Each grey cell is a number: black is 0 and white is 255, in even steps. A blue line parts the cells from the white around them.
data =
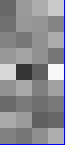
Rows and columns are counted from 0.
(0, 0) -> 104
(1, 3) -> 132
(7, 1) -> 155
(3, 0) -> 152
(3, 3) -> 118
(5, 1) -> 169
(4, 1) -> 53
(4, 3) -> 248
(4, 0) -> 216
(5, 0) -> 146
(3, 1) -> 164

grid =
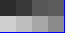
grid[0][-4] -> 44
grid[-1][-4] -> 207
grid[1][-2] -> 167
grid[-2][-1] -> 92

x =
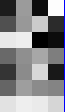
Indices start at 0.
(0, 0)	28
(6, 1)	238
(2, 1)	238
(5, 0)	101
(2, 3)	12
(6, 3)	214
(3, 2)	167
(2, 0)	233
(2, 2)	1

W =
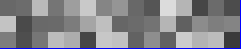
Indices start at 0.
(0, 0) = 104
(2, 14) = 58
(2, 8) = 98
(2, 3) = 188
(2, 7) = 193
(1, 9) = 115
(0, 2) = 186
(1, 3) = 106
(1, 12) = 140
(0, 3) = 117
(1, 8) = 107
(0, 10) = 220
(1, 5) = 165

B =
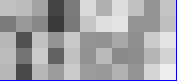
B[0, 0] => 193
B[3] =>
[187, 116, 203, 97, 193, 146, 186, 139, 140, 181, 211]
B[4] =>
[182, 73, 184, 156, 204, 155, 153, 177, 148, 213, 238]
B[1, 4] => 121
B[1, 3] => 59
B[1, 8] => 147
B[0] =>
[193, 188, 162, 67, 124, 217, 175, 220, 194, 149, 195]
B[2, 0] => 184
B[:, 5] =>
[217, 198, 148, 146, 155]
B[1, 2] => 136

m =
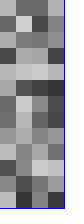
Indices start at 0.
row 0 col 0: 182
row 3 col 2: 166
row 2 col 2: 117
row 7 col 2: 102
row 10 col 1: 135
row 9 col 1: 133
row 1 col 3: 131
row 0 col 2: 106
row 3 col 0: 73
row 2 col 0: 174
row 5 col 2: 65
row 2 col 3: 144
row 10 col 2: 202
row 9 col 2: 168

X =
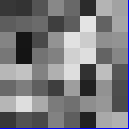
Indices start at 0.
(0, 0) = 55
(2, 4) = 225
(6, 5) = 142
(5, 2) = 95
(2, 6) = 143
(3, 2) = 115
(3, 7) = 134
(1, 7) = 166
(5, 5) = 33
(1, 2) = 107
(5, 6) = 146
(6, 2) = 170
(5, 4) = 158
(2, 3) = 147
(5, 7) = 77
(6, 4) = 112
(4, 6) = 190
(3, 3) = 129
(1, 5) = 228
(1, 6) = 98

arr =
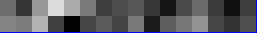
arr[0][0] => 110
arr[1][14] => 51
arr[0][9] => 54
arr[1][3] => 65
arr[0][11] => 73
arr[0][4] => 171
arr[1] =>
[132, 124, 178, 65, 2, 70, 91, 68, 120, 27, 95, 118, 147, 69, 51, 79]
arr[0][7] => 77

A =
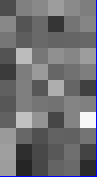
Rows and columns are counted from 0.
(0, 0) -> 77
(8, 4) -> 97
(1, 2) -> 105
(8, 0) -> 154
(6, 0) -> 87
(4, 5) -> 126
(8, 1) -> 103
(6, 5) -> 128
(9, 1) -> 46
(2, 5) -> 103
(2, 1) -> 93
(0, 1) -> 128
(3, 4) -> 134
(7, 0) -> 97
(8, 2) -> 80
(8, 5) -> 116
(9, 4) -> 111
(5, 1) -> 127
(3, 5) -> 157
